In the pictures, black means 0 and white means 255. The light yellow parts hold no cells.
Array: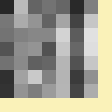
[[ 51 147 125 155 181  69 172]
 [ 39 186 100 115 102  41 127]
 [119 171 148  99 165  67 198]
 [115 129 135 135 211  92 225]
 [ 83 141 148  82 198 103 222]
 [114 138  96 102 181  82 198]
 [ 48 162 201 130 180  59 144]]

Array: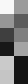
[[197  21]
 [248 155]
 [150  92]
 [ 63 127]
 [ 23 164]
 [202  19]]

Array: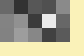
[[130 157 135  65  90]
 [105  50  87  80 138]
 [131 145  59 234 103]]

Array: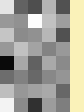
[[243 139  48 156 126]
 [228  98  78 180  81]
 [152 145 253 193 158]
 [197 139 145 183  81]
 [152 193 163 131 153]
 [ 10 168  97 169 138]
 [109 129 104 136 149]
 [190 151 161 169 103]]

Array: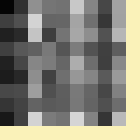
[[ 24  65 211 123 115 213 131  53 185]
 [  5  49 144 117 114 200 133  71 162]
 [ 63  80 211 101 102 164 112  55 161]
 [ 32  42 196  62 116 167 142  82 182]
 [ 64  88  96 121  85 124  83  64  94]
 [ 33  70 134 124 102 173 110  63 136]
 [ 28  40 142  66 111 151 133  90 154]
 [ 72  75 158  80  94 121 102  71 129]
 [ 53  67  99  90  93 120 100  80 109]]

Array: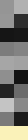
[[122  27]
 [149 177]
 [151  46]
 [ 21  23]
 [124 131]
 [166 162]
 [143  19]
 [ 35 107]
 [196 137]]
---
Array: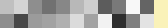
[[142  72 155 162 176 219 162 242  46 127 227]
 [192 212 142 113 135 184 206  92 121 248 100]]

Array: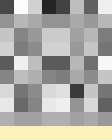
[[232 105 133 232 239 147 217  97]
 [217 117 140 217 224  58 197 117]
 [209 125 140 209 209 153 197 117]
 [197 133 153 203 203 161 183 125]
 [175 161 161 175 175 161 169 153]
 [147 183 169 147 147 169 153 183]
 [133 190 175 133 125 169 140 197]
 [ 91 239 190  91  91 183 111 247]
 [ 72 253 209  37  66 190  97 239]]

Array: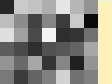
[[121  60 100 128 210 113 128]
 [ 93  74  46  81  87 100 167]
 [148 106 167  52 134  32 148]
 [189 140  66 134  60 202  11]
 [223 160  74 243  46  52 113]
 [ 39 202 195 174 229 182 148]]

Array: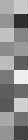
[[147  46]
 [147  67]
 [188  94]
 [ 94 106]
 [168 114]
 [194 132]
 [139 154]
 [175 201]
 [ 87 208]
 [120 237]]

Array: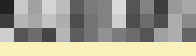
[[206  85 108  69 181  93 116 146 123 108  85 160 173 101]
 [ 61 181 167 194 173  77 116 130 206  77 108  77 173 138]
 [ 34 200 160 212 188  93 123 130 218  85 130  61 153 167]]

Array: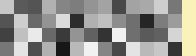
[[199  90  84 177 133 125 148 163  72 163 169 206 119]
 [ 65 192 234 105  58 148  97  51 241 111  90  97 213]
 [ 84 206 105 148 220  44 177 192 141 111  37 125 156]
 [119 228  78 177  23 185 241 133  72 228 185 199  51]]

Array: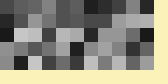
[[138  31 198  65 108  58 190 123 183 100 156]
 [ 39  81 150 115  81  87  73  73 156 170 176]
 [ 73  93 100 130  81  93  31  45  65 130  39]
 [144 123  87 115 162  31 138 162 130  51 100]
 [ 25 198 190  65 183 170  39 150 150 108  25]]
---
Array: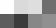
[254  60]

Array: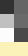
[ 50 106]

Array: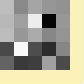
[190 159 171  44  75]

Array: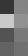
[ 54 145]

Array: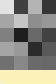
[226 197 105  89]

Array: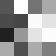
[ 86  70 228 127]
